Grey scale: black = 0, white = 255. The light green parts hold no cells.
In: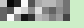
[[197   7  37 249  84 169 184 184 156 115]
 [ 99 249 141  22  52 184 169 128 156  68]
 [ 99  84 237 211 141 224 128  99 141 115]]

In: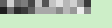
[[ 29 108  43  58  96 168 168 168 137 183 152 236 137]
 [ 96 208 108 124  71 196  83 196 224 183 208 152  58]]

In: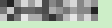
[[119 200  75 103 103  89  75 172 146 119 159 134 134  35]
 [200  63 119 229 172 172  89  51 103 185 229 159 215 134]
 [ 75  35 146 215 159 215  75 134 103 185 215 134 185 146]]

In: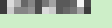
[[ 60 203 133 133 147  76 219 203  89 103 119 162  60]
 [ 60 219 177 103 133  76 119 162  89  89 103 245  76]]

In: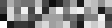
[[253  26  56  56  42 188 216 160 173 216  97  26 228 203 228  83]
 [ 70 216 113 241  70 228  42 173 241 129 228 241 145 188  26 113]
 [ 83 173 129 113 113 188  70  13  42  97 160  26 203 188 145 203]
 [ 13 216 145 173  83  70 160 160 160  97 113  56 129 129 241  56]]

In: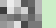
[[135 121 105 135 105 151]
 [ 60 224 167 211  89 183]
 [183 236 211  89 105 183]
 [151 167 224  73 121 121]]

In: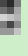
[[ 71  43 125]
 [125  71 140]
 [112  86 167]
 [211 195 179]
 [152 152 195]]

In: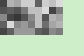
[[137  69  55  84 137 192  84 179 166]
 [ 84  96  84 123 192 192 218  69 123]
 [ 96 218 137 153 123 192 110 166 179]
 [ 69  96 153 153 153  96  84 137 123]
 [ 69 179 166 206 206  96 206 192 218]]
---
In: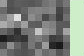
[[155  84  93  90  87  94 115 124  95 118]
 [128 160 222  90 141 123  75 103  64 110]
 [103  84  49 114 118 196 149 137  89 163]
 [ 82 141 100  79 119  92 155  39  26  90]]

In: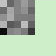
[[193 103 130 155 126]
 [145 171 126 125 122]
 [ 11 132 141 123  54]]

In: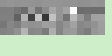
[[146 149 147 148 147 145 149 149 148 146 147 144 145 148 146]
 [128 128  98 178  66 198  55 194 148 116 184 150 124 161 162]
 [130 134 145 181 135 138 123 174 133 152 154 133 124 150 156]]

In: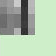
[[147 157 202  48 184]
 [110 126 120  55 153]
 [126 128 176  52 144]]

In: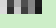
[[215  70 176  79 131  30]]

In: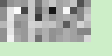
[[ 94 147 158 152 200 119 175 199 163 172 196  81 144]
 [145 228 158 159 200  57 175 146 163 172 161 133 202]
 [145 228 158 152 200 156 174 146 152 172 161 133 132]]

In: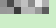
[[140  74 166 192 139 232 175]]

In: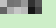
[[193 115 119 151  50  86]]
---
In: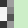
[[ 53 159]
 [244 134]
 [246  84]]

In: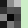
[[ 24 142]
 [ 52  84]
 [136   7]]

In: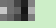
[[114 110]
 [199 111]
 [117  99]]

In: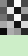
[[134  49]
 [ 88 232]
 [112  64]]

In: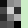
[[ 12 138]
 [ 72 207]
 [ 42 123]]

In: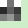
[[254 115]
 [ 41  94]
 [127 150]]
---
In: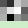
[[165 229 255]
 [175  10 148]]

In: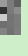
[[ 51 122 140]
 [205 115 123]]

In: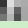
[[ 91 196  97]
 [118 181  79]]

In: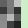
[[ 58 120  48]
 [137 185  93]]

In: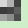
[[ 59  68  94]
 [163 139  76]]

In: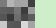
[[ 94  90 117]
 [ 85  57 109]]
